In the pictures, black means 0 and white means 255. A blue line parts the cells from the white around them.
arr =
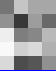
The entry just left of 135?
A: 126
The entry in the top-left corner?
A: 117
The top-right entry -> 167
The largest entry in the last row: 217
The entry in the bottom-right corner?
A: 145
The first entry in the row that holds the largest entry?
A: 249

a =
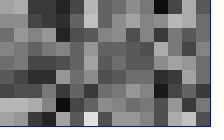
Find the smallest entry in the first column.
70
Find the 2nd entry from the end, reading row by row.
192
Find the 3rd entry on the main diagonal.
131
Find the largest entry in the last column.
131
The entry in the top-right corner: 89
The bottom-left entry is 162
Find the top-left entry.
162
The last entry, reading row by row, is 79
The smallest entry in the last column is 58
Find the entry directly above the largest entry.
99
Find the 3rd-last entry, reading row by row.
171
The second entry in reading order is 171
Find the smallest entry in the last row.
36
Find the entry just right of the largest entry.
79
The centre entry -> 89
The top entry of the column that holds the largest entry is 182
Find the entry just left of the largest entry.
89
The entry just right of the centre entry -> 110
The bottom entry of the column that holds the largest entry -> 224
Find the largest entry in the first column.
182

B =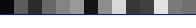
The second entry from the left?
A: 92
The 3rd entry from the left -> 43
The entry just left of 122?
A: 226
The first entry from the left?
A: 9

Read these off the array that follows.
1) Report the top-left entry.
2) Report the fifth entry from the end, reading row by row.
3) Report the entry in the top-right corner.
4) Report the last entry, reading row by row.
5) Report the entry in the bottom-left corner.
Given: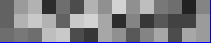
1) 98
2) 132
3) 132
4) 155
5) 110

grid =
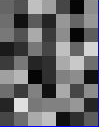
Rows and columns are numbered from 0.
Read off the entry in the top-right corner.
141
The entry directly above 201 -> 101
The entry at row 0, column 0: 101
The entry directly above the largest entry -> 59
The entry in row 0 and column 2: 192
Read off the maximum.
224
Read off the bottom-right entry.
92
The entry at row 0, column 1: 82
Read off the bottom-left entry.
70
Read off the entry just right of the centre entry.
170
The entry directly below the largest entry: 110
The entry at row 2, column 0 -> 120
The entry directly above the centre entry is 70

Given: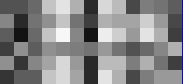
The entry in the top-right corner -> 93
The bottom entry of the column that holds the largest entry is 216
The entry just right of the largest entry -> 134
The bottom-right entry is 153
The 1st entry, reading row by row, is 82
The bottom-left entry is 53
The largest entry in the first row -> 227
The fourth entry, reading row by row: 196
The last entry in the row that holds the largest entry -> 62
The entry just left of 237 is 19
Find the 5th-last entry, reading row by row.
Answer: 176
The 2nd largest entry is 237
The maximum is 247
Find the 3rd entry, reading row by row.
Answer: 105
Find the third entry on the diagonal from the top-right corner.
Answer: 227
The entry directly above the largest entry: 196
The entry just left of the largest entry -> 196
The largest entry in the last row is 227

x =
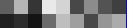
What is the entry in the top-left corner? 95
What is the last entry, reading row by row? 171
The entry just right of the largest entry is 212
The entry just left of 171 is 149
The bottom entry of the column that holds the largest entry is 107
